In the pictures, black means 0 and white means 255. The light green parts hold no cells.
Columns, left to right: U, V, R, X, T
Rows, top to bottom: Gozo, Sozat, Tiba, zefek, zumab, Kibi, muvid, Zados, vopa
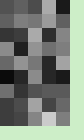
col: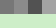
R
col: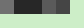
X
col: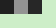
V
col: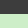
U
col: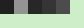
V

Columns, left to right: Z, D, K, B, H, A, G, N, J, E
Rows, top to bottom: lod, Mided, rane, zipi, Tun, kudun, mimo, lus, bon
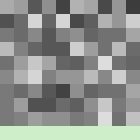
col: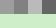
G
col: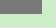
Z
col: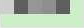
A
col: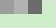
D

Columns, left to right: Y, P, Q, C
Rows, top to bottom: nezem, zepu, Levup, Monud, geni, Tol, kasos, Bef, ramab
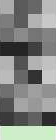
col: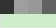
Q
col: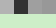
Q
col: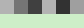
Q
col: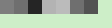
Y
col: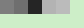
Y

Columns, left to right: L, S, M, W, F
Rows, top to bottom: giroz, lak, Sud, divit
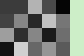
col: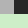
M
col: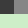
S
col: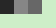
M
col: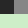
M
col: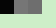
F
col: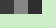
S

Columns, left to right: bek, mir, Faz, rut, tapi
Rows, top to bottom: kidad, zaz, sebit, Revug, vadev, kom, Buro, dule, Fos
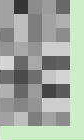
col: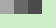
mir
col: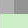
bek

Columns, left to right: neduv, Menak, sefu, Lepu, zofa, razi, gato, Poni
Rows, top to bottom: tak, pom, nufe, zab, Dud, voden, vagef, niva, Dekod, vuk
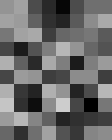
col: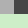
neduv
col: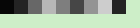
zofa
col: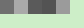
Poni
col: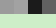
Menak
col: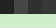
razi
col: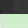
razi
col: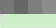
gato

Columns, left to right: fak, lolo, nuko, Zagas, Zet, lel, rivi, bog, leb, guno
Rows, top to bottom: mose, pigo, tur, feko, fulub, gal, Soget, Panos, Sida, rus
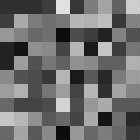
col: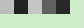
bog
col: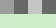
fak
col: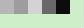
Zet
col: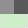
nuko

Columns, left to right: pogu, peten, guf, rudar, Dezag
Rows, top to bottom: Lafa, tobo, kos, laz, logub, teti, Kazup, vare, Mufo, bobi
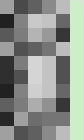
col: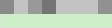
rudar
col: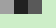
pogu
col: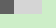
guf
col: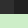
pogu

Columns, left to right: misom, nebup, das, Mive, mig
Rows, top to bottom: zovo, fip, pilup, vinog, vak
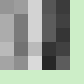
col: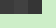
mig
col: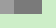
nebup
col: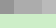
misom
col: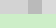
das
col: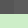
Mive
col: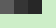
Mive

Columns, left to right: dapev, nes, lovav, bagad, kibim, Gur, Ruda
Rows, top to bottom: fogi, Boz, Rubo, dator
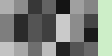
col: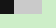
kibim
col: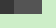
lovav

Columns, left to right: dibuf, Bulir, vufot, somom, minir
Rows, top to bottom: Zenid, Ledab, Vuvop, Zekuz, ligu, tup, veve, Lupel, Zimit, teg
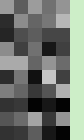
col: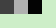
minir
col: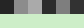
dibuf
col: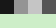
somom

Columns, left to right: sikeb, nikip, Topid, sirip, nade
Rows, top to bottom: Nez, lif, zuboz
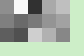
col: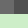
nikip
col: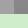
nade
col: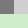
Topid
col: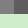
sikeb

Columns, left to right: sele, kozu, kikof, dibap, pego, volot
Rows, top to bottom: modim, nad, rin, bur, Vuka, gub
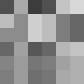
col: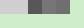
kikof
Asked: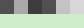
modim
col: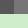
kikof
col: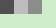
sele
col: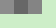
sele

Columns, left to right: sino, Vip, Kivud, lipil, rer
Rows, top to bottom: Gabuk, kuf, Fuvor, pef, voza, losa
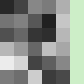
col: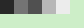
sino
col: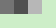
sino
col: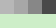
rer
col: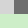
Vip
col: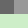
Vip
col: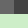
Kivud
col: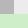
sino

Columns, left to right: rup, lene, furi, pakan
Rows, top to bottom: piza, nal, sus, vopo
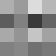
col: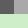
rup
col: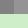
lene
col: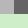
pakan
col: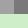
pakan

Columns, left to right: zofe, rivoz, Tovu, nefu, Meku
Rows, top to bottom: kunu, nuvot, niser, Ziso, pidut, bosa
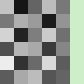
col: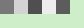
zofe
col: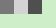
zofe
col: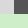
nefu
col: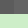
Meku

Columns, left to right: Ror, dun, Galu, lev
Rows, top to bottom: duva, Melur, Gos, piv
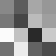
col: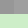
lev
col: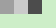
lev

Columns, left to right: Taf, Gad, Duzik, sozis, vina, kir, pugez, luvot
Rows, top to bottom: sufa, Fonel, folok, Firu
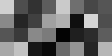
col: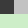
Gad
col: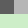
luvot
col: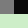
sozis
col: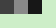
Duzik
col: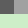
sozis
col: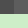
luvot
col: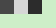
pugez

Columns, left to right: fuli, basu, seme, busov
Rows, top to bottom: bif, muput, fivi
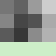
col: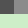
seme
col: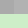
busov
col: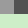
seme

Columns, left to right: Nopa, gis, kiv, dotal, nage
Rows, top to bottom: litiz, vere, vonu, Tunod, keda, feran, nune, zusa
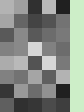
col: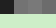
nage
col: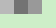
gis
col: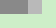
gis

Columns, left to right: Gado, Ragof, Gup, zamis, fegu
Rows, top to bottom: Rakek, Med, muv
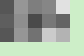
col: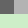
fegu
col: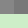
zamis
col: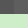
Gado

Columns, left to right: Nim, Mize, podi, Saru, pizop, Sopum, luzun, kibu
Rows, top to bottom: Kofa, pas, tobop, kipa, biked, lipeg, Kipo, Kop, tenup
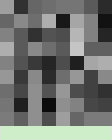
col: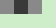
podi
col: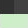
kibu
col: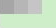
Sopum
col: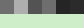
Saru
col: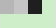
Sopum

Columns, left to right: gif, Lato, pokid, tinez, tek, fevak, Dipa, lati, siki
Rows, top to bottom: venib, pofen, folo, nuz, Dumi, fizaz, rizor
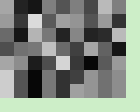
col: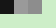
siki
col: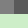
tinez
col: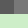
tinez
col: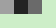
tek
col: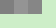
fevak

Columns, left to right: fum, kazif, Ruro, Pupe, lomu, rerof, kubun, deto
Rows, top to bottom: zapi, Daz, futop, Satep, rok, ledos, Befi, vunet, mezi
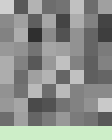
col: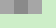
Pupe
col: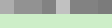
rerof
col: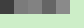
deto
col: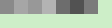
Pupe
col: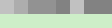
rerof
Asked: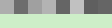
ledos
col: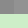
kubun

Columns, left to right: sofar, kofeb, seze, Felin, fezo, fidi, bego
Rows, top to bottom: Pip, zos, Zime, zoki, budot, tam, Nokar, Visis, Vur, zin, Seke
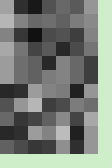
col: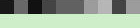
seze
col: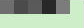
Felin

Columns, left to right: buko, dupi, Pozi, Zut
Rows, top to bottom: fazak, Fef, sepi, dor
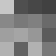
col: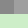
buko
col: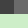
Zut
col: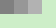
Pozi
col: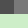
dupi

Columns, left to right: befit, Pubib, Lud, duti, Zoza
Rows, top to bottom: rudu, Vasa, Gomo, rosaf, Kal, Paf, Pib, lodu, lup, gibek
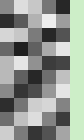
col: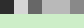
befit
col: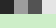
Zoza

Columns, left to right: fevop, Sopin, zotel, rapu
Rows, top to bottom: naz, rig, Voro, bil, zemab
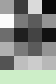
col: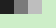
Sopin
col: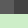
zotel
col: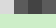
zotel
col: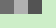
fevop
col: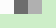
fevop
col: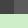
zotel

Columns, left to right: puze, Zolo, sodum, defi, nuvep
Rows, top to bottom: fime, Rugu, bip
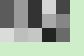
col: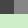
nuvep
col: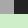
defi

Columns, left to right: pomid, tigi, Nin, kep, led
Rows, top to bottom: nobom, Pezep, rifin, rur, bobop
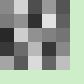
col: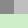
led
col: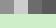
tigi
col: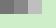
led
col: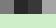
pomid
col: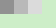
Nin

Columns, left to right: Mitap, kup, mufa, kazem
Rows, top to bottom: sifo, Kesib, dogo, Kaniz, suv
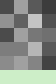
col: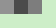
Mitap
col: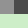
Mitap
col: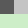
mufa
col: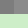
Mitap
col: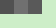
kazem
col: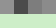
Mitap
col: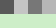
mufa

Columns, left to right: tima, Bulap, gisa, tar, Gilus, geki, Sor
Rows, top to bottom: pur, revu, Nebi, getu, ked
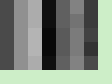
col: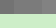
geki
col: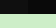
tar
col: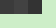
Sor

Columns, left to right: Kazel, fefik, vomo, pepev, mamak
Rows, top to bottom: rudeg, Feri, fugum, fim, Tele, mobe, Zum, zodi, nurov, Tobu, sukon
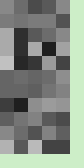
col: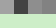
mamak
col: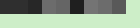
fefik
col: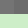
fefik
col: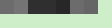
fefik
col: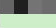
fefik
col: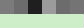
pepev
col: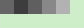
Kazel

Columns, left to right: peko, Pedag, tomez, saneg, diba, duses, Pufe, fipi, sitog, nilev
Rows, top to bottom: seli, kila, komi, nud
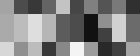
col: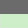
nilev
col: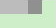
Pedag
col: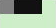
Pufe
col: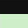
Pufe
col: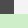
duses
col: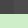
duses

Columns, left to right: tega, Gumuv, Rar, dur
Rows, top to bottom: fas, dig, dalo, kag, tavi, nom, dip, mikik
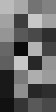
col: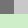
Rar
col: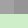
tega
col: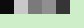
Gumuv
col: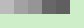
tega
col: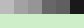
tega
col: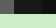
tega
